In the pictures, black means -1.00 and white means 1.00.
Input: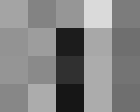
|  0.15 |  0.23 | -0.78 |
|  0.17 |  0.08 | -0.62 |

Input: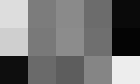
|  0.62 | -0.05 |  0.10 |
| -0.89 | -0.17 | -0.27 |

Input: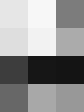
|  0.74 |  0.90 |  0.34 |
| -0.52 | -0.83 | -0.84 |

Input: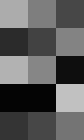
| -0.66 | -0.48 |  0.03 |
|  0.40 |  0.05 | -0.89 |

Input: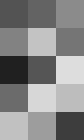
|  0.02 |  0.53 | -0.08 |
| -0.75 | -0.33 |  0.73 |

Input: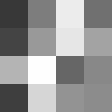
| -0.47 |  0.20 |  0.80 |
|  0.41 |  0.99 | -0.20 |

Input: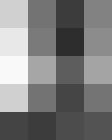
|  0.82 | -0.04 | -0.65 |
|  0.95 |  0.30 | -0.27 |

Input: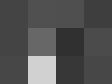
| -0.47 | -0.19 | -0.62 |
| -0.44 |  0.64 | -0.57 |
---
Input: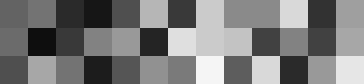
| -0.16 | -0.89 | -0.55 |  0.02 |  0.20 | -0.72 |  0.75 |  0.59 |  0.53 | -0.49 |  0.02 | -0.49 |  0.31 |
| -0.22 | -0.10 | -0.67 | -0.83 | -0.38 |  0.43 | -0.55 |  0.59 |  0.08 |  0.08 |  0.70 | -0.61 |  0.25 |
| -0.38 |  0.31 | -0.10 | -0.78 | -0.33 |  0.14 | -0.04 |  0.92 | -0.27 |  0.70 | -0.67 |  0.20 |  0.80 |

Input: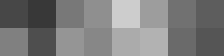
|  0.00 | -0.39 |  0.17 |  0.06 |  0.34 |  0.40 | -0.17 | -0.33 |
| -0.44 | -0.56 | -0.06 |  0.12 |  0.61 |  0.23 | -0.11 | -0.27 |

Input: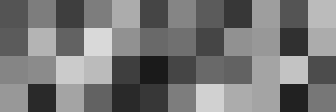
|  0.19 | -0.68 |  0.29 | -0.23 | -0.68 | -0.57 | -0.02 |  0.64 |  0.35 |  0.29 | -0.74 | -0.07 |
|  0.04 |  0.09 |  0.59 |  0.47 | -0.51 | -0.80 | -0.46 | -0.18 | -0.23 |  0.29 |  0.53 | -0.40 |
| -0.29 |  0.41 | -0.23 |  0.70 |  0.14 | -0.18 | -0.12 | -0.46 |  0.14 |  0.19 | -0.62 |  0.35 |
| -0.34 | -0.02 | -0.51 | -0.02 |  0.35 | -0.46 |  0.04 | -0.29 | -0.57 |  0.24 | -0.34 |  0.47 |

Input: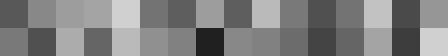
| -0.05 | -0.37 |  0.35 | -0.21 |  0.46 |  0.13 |  0.01 | -0.75 |  0.07 |  0.01 | -0.15 | -0.47 | -0.21 |  0.29 | -0.52 |  0.63 |
| -0.31 |  0.07 |  0.23 |  0.29 |  0.63 | -0.10 | -0.26 |  0.23 | -0.26 |  0.46 | -0.05 | -0.37 | -0.10 |  0.52 | -0.42 |  0.18 |

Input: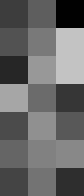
|  0.30 | -0.16 | -0.58 |
| -0.21 |  0.01 |  0.07 |
| -0.36 | -0.05 |  0.53 |
| -0.41 |  0.13 | -0.31 |
| -0.47 | -0.10 | -0.64 |
| -0.52 | -0.26 | -0.99 |
| -0.70 |  0.19 |  0.53 |

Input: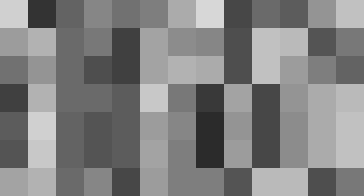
|  0.63 | -0.60 | -0.22 |  0.05 | -0.11 | -0.01 |  0.34 |  0.69 | -0.44 | -0.17 | -0.28 |  0.16 |  0.51 |
|  0.28 |  0.40 | -0.17 |  0.05 | -0.44 |  0.22 | -0.01 | -0.01 | -0.34 |  0.46 |  0.46 | -0.39 | -0.06 |
|  0.22 |  0.40 | -0.17 | -0.06 | -0.50 |  0.28 |  0.10 |  0.05 | -0.39 |  0.51 |  0.46 | -0.34 | -0.06 |
| -0.11 |  0.16 | -0.17 | -0.39 | -0.50 |  0.28 |  0.40 |  0.34 | -0.39 |  0.51 |  0.22 | -0.01 | -0.22 |
| -0.28 |  0.63 | -0.22 | -0.34 | -0.28 |  0.22 |  0.05 | -0.66 |  0.16 | -0.44 |  0.10 |  0.34 |  0.51 |
| -0.34 |  0.57 | -0.22 | -0.34 | -0.28 |  0.28 | -0.01 | -0.66 |  0.22 | -0.44 |  0.10 |  0.34 |  0.51 |
| -0.50 |  0.40 | -0.17 | -0.17 | -0.28 |  0.57 | -0.06 | -0.55 |  0.28 | -0.44 |  0.16 |  0.34 |  0.46 |
